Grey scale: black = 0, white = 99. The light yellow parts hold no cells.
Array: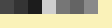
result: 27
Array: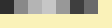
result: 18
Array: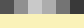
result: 32
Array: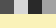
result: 31
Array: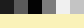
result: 11
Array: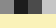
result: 53
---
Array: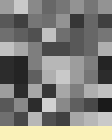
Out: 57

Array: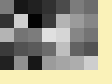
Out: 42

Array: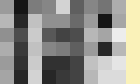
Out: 67

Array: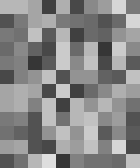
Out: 47

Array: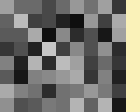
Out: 21

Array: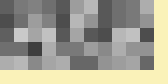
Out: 67

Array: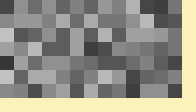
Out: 46

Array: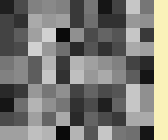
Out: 46
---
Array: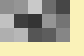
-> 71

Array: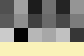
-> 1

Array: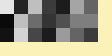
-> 82

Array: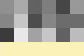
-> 90

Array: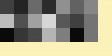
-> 21

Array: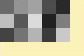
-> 45

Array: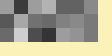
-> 80

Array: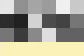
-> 23

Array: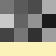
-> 46
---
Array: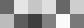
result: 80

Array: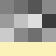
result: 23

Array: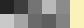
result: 54

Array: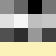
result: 77

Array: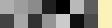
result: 36

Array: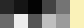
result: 45
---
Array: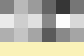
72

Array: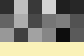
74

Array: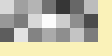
62

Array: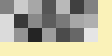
79

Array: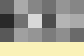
66

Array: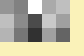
50

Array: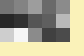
51

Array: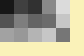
25
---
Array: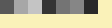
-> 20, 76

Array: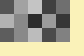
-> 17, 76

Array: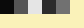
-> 89, 89

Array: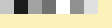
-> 44, 99

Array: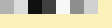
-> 25, 96

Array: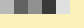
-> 56, 87

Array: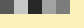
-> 15, 77
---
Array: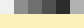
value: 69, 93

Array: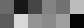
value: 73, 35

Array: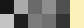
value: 31, 76

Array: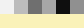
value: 56, 94

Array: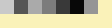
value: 58, 78

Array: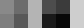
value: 80, 49

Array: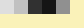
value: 56, 86

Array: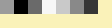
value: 21, 60

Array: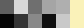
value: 68, 2

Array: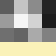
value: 14, 43
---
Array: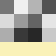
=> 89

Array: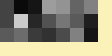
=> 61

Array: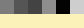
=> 55

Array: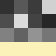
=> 81

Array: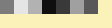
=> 69

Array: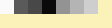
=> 80
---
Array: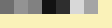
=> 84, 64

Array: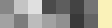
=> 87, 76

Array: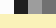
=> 98, 61

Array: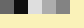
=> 86, 67

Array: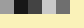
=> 78, 61

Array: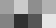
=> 89, 79

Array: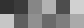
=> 81, 77
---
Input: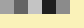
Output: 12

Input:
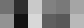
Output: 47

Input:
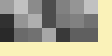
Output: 58

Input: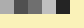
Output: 74

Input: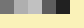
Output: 36

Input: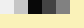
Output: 26

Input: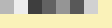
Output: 34
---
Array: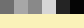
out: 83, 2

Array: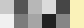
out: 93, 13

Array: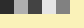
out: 89, 17

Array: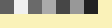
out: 93, 13

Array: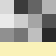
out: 91, 16

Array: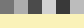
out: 81, 22
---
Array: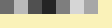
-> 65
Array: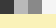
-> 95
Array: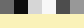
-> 59
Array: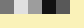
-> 34
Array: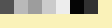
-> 19
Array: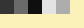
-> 67
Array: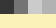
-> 69
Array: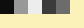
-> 42
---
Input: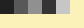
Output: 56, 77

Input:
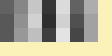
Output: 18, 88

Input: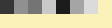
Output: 78, 85

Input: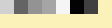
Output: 64, 95

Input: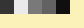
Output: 47, 91

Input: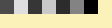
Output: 78, 86
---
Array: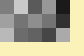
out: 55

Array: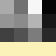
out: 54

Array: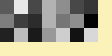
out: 46

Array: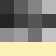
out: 25

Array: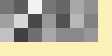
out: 32

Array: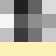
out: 34

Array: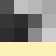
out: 18

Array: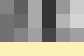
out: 20
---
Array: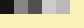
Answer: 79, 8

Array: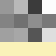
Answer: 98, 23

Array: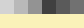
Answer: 82, 25

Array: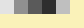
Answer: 88, 18

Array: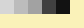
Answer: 83, 7

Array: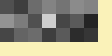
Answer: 80, 14

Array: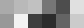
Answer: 94, 17
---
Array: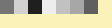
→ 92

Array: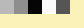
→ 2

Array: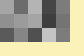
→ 64

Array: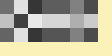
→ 83

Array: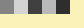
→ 25

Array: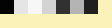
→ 82

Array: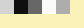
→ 40

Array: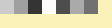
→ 98

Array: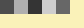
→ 20
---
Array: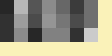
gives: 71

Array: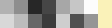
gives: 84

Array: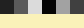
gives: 63

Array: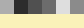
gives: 67

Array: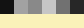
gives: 63

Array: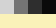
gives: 45

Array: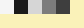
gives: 83

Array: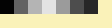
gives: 70

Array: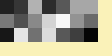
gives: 89

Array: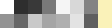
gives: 95
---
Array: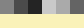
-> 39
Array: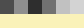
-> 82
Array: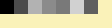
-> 37
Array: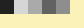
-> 55
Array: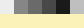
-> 74
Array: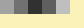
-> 74
